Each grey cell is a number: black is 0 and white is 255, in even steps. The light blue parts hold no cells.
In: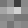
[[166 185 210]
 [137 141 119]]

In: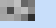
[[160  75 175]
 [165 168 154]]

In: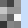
[[197 151 151]
 [151  97 246]]

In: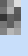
[[114 175  91]
 [ 51  97  86]]

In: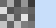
[[221  83 102]
 [101 190  95]]

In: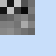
[[ 19 193  55]
 [ 94 101 123]]

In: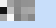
[[ 18 194 135]
 [166 248 124]]

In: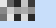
[[135 202 160]
 [113 227  40]]
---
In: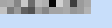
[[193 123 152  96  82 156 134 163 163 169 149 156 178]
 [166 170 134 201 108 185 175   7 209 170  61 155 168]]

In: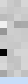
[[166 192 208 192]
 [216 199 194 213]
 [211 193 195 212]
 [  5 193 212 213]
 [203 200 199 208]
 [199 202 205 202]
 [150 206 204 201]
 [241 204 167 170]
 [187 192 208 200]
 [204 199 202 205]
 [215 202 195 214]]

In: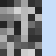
[[ 66 178  47 204 213  48]
 [129 181 101  94  81 143]
 [176  72  89 170  48  49]
 [133 166  37 187  58  71]
 [ 36 107  32 191 110  78]
 [118 120 144 186  46 183]
 [151 167 211 185 193  36]
 [ 34  44 102 162  50  63]]

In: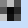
[[196  17  76]
 [ 83   7  36]
 [131 191  75]]

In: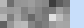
[[ 97 150 182 186 134 115 127 154 167 165]
 [184 127 166 135 104 133 123 224 188 159]
 [160 154 158 129 147 134 116 122 158 139]
 [183 110 149 151 157 143 136  61  93 111]]

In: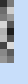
[[149 119]
 [136  91]
 [ 68 218]
 [188  80]
 [178  30]
 [214  86]
 [124 152]
 [109 205]
 [ 46 122]]

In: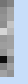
[[161 146]
 [128 159]
 [ 12 133]
 [148 176]
 [158 161]
 [151 160]
 [213 183]
 [142 196]
 [147 166]
 [140 164]
 [116 131]]

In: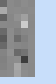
[[137 139 163 141 137]
 [131 138 167 138 136]
 [129 139 141  61 137]
 [132 145 106 115 137]
 [105 139 135 133 138]
 [ 90 140 108 128 138]
 [106 140 128 135 137]
 [137 136 137 205 136]
 [ 98 135 145 160 137]
 [170 138 139 137 139]
 [106 138 134 140 136]]

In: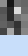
[[ 68 168  61 134]
 [ 98  83  51 122]
 [ 93  41 116 131]
 [ 84  42 219 108]
 [141  21 109 101]]
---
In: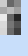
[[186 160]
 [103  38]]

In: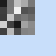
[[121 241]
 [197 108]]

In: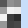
[[241 235]
 [ 61  44]]

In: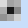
[[ 25 133]
 [168 208]]

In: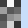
[[ 88 105]
 [144 161]]

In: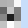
[[199 126]
 [ 30 124]]

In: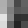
[[127  88]
 [134  48]]
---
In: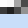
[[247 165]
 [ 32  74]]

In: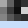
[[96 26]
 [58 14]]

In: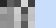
[[ 94  76]
 [147 206]]

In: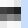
[[246 227]
 [ 53  32]]

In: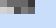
[[107 106]
 [202  79]]

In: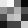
[[250 109]
 [117 176]]

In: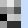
[[231 155]
 [150  81]]

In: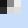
[[139 237]
 [216 222]]
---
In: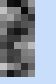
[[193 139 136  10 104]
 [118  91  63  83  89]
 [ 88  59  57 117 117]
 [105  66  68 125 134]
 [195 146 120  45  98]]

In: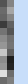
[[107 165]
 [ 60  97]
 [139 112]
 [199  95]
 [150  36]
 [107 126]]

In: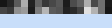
[[ 69  56 142 154  28 123 181  90  83  34  42  66 224 178 112  22]]

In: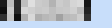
[[ 14 204  39 214 207 200 203 191 199 201 208 189  35]]

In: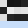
[[ 33 237 222 226]]

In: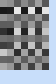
[[ 25  29 231  26 229  32 228]
 [ 93  94 152  89 154  84 161]
 [113 107 128 111 126 107 127]
 [200 164  44 162  60 180  55]
 [172 151  64 151  65 158  58]]

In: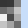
[[107 128 197]
 [196 164 108]]

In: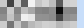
[[131 203 132 190 167 133 129 141  11 134 132]
 [203 117 198 149 184 197 208 205 183 196 205]]

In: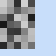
[[187 150  95 140 156]
 [ 24  92 106 205 104]
 [186  87 174 156 186]]
